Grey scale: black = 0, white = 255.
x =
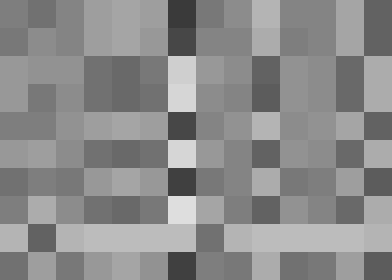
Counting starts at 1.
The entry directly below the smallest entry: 71
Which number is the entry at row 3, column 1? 152
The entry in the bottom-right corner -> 92
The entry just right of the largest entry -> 165
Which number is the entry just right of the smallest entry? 120
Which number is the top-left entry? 126
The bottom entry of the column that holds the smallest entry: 64
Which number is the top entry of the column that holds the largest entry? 58
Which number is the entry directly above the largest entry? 64
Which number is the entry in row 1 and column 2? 113
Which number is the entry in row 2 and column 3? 132
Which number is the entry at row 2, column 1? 120
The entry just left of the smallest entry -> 158
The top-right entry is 98
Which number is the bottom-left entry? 113
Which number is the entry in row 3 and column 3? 146
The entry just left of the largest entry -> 120
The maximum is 222
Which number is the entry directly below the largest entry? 188
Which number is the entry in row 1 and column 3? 132

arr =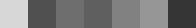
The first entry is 215
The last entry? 53
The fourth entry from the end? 95
